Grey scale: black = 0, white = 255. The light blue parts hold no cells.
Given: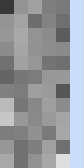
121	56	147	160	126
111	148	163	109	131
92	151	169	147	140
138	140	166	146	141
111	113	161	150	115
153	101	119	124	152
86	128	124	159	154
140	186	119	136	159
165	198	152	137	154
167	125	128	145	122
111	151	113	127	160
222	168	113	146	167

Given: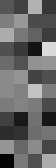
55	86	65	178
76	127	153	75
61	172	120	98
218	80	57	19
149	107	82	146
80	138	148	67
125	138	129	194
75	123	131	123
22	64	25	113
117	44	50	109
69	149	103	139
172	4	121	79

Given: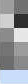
113	157
47	207
231	139
155	116
137	109

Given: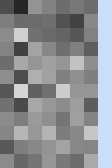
108	77	38	147	130	109	120
136	126	107	108	111	82	67
129	139	207	113	106	100	87
94	131	65	163	135	111	128
142	109	168	149	160	149	194
127	142	78	175	161	128	143
149	87	214	96	112	204	150
93	113	74	167	151	139	157
131	140	126	154	143	117	159
197	134	182	151	179	125	136
133	89	127	136	147	163	136
169	139	103	117	150	121	108

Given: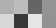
148	176	188	101
146	215	56	229

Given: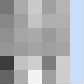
180	118	171	202	160
176	136	159	195	175
169	144	165	170	155
164	150	157	164	159
206	60	194	206	124
205	99	173	243	159

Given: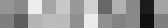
163	149	137	237	165	200	153	209	103	177	136	27
127	127	95	181	188	187	143	234	145	132	138	16

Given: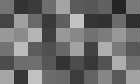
121	116	52	59	110	163	90	87	97	37
47	69	160	105	57	95	194	53	49	108
120	153	139	180	64	152	136	113	124	152
88	115	188	92	80	103	162	66	174	122
112	75	109	111	86	51	76	56	83	174
162	166	55	193	108	103	60	99	134	88

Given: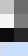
109	197
124	244
39	11
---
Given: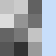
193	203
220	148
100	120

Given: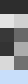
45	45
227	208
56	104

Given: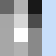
102	178
166	214
167	254

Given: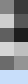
133	58
206	87
95	29

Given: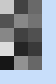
201	66
82	136
135	65

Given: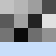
194	181
89	161
116	10

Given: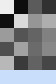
238	14
15	218
155	84
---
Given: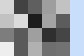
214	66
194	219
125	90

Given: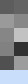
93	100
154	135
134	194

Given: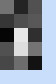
115	36
54	79
5	231

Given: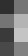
47	117
117	180
58	196

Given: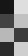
22	222
67	193
184	60

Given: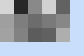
213	40
159	126
162	130
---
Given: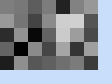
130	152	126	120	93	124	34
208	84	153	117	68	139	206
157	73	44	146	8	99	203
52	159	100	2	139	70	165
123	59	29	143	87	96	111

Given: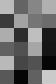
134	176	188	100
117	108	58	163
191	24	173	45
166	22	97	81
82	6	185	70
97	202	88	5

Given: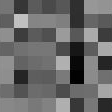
151	147	117	54	91	74	87	47
102	90	95	192	133	134	127	46
171	60	143	61	91	80	155	88
93	169	100	113	118	119	75	22
141	37	145	99	108	113	176	8
139	112	142	36	94	92	122	2
110	166	109	83	108	104	77	108
120	40	136	132	121	130	175	55

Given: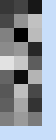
67	23	55
147	193	71
1	187	129
151	39	139
199	93	226
12	180	101
190	72	87
166	51	95
154	122	127

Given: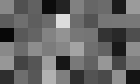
27	155	137	80	97	12	35	129	102	107
119	120	93	111	94	107	220	108	83	118
40	78	7	89	100	131	147	119	117	51
25	142	137	108	141	124	135	164	111	98
71	122	151	67	85	158	22	121	98	151
144	20	46	110	87	177	127	46	83	74

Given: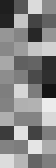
219	140	31	87
68	97	35	197
39	149	150	133
197	210	136	157
100	43	168	96
74	47	141	126
124	20	126	215
178	236	130	176
131	216	175	131
66	126	59	224
229	172	130	125
100	126	220	182

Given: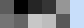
53	150	92	1	37
189	88	116	101	199

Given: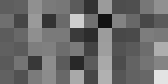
119	144	94	97	144	122	119	91	50	155	77	79
72	90	111	70	154	51	106	206	112	18	131	104
125	121	92	104	143	122	122	58	44	156	72	74
109	174	96	91	126	128	109	123	67	158	83	90
116	132	90	116	56	141	91	40	91	169	76	99
103	227	97	82	123	140	104	169	71	177	86	98
